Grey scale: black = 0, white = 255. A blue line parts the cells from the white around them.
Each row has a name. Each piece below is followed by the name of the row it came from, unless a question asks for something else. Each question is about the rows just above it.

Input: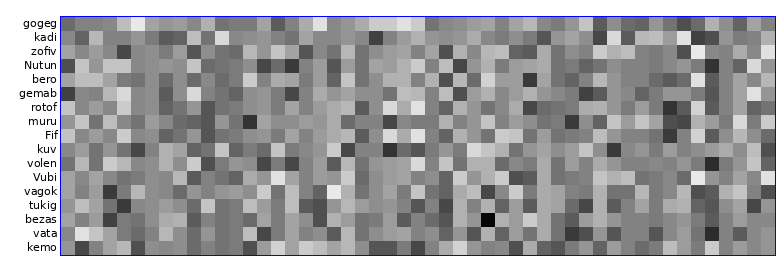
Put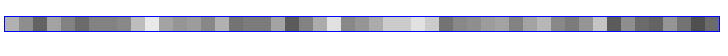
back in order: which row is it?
gogeg
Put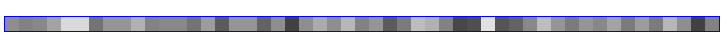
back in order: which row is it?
gemab
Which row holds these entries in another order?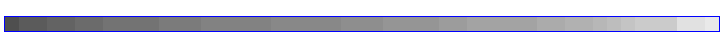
Vubi
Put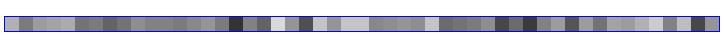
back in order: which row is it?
Nutun
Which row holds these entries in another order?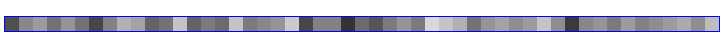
kuv

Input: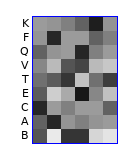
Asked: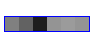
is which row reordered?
K
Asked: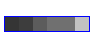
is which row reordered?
T
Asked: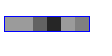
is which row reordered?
C
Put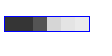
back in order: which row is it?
B
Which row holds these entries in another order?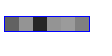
A
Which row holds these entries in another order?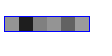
K

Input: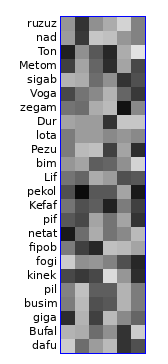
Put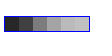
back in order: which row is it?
fipob
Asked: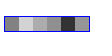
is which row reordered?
ruzuz
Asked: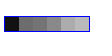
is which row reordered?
zegam
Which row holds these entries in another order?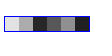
Ton
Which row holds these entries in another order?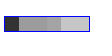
Dur

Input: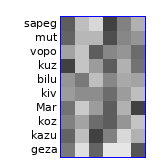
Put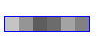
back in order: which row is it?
koz
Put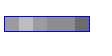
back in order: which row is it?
kiv
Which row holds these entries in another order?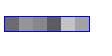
vopo
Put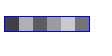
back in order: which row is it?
Mar
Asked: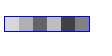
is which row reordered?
kazu
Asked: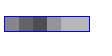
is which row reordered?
mut

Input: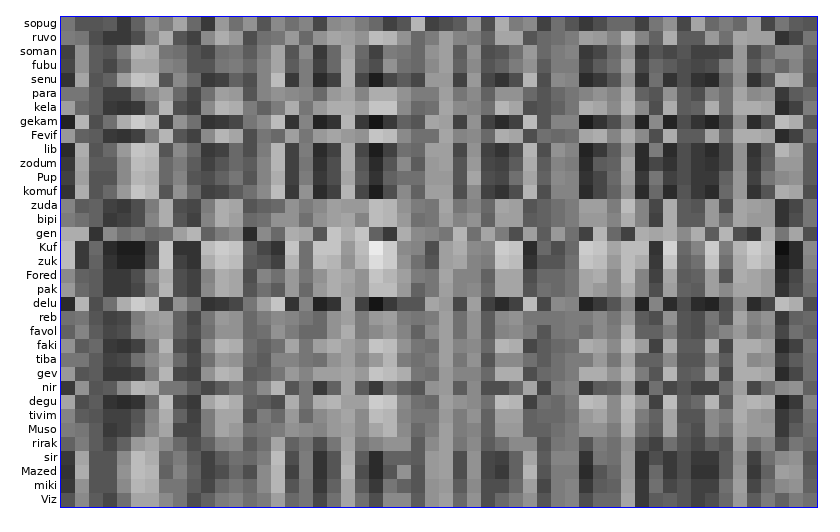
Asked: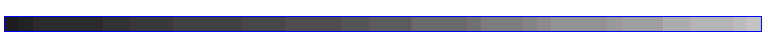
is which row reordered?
lib
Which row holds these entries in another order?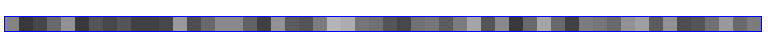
soman
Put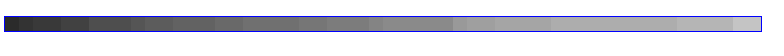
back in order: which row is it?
kela

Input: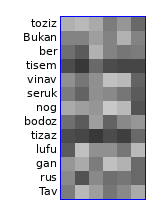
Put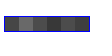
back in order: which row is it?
tizaz
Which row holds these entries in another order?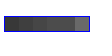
tizaz
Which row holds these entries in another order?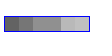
vinav
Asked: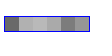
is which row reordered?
toziz
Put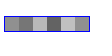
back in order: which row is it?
vinav
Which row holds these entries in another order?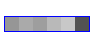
nog

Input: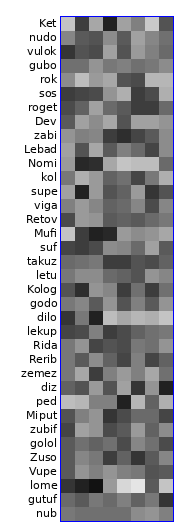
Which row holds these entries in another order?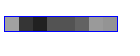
diz
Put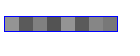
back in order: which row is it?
godo
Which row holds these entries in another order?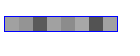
Dev
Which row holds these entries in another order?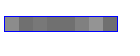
nub

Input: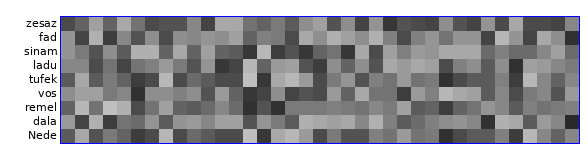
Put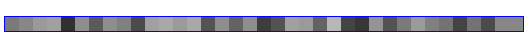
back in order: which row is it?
ladu
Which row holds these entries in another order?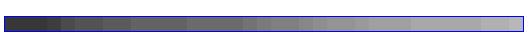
sinam
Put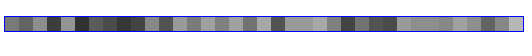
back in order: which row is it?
ladu
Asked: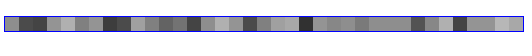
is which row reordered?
fad

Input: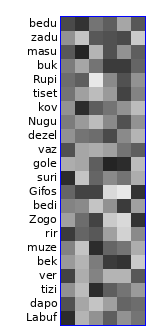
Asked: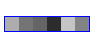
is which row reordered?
muze
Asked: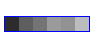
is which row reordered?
tizi
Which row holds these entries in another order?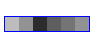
kov
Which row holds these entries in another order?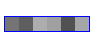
vaz

